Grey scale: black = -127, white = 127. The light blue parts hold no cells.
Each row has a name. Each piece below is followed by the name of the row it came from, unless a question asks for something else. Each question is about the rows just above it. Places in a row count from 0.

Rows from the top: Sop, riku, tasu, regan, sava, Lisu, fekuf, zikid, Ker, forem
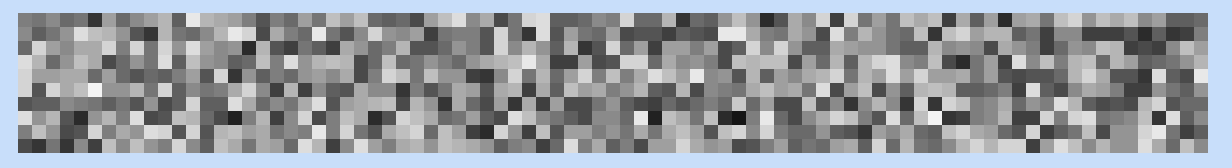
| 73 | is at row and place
fekuf, 51
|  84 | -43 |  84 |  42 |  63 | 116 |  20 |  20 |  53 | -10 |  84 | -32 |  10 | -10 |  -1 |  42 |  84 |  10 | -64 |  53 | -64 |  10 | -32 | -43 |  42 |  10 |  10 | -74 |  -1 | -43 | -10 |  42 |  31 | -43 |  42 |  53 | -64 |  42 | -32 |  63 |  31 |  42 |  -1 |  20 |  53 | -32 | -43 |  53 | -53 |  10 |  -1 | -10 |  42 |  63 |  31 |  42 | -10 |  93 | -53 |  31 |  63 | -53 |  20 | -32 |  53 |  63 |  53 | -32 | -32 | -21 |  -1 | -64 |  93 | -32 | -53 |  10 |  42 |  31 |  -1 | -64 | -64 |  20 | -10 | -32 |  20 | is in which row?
Lisu

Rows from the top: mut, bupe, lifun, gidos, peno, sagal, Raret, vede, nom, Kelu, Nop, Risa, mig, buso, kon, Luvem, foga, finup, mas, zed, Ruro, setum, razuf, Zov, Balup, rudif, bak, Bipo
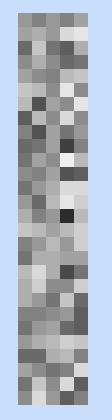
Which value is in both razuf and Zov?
| 24 |
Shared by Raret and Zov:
| 57 |
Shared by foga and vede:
| 57 |
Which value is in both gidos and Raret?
| 12 |

